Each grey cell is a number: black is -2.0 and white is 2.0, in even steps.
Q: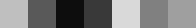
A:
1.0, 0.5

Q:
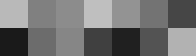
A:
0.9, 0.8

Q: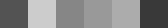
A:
-0.7, -1.1

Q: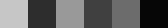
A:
1.1, -1.9

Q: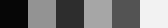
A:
-1.9, 1.8

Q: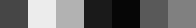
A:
-0.9, 0.0

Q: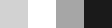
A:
1.3, -1.6

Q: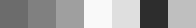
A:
-0.3, 1.0

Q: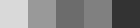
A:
1.4, -1.2
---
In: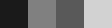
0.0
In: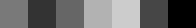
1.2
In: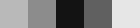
-1.7
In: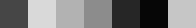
-1.4
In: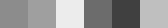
-0.3
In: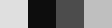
-1.8
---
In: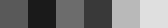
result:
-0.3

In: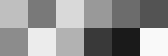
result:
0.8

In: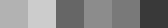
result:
-0.4

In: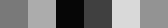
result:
-1.9

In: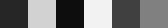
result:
-1.8

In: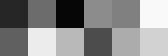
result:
0.9

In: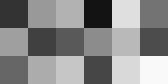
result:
1.1

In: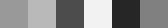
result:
-0.8

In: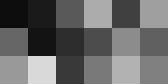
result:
-1.1
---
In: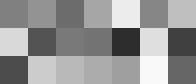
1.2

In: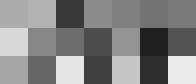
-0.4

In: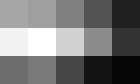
-0.1

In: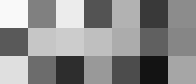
-0.3

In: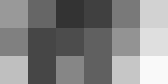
-0.9

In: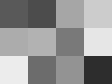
-0.3

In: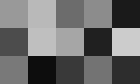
-1.8

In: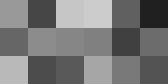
-0.8
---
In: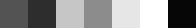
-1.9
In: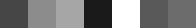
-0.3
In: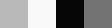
-0.2
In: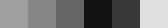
1.5
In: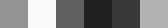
0.8
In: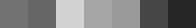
-1.4
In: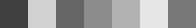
-0.1
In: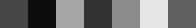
-0.5
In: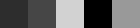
0.4
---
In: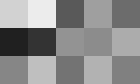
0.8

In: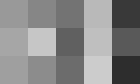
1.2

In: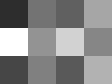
-0.6

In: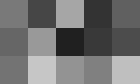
0.0

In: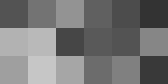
0.0

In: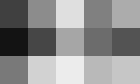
0.9

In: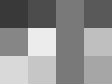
-0.1

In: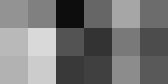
0.2
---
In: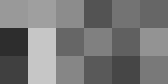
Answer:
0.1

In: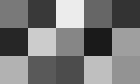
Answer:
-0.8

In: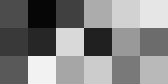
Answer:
0.6

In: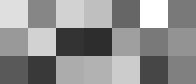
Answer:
0.7

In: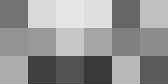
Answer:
-0.7

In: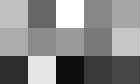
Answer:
-1.8

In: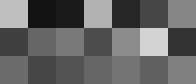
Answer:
-0.7
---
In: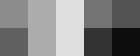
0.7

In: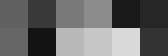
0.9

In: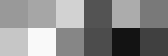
0.1

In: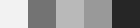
-0.2

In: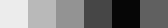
0.3

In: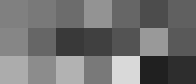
-0.1

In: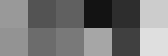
-0.1

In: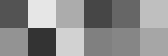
1.3
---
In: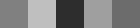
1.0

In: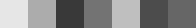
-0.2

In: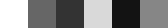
-1.2

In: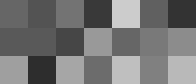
-0.3

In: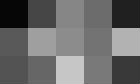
-0.4

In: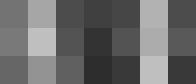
-1.3

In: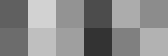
0.5

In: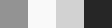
0.3
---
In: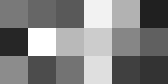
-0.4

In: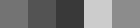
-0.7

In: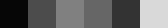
-0.8

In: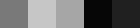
1.1

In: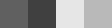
-1.0

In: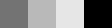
0.9

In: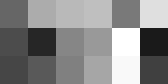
0.7
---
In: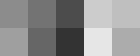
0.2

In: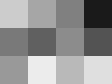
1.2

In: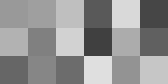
0.4

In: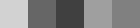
1.3

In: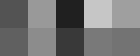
-0.7

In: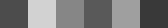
-0.8

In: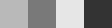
0.9

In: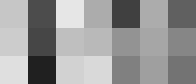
1.1

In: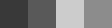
-1.1
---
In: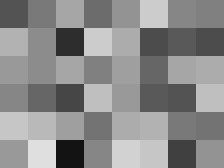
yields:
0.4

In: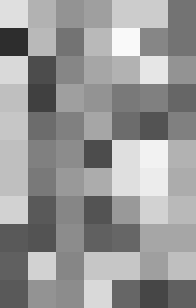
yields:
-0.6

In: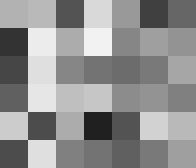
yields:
-0.8

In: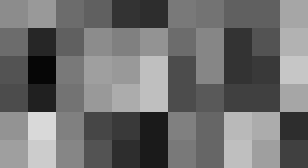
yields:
0.5

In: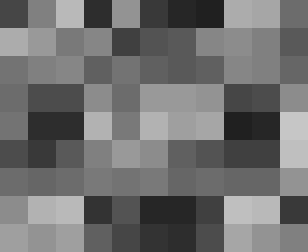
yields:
0.5
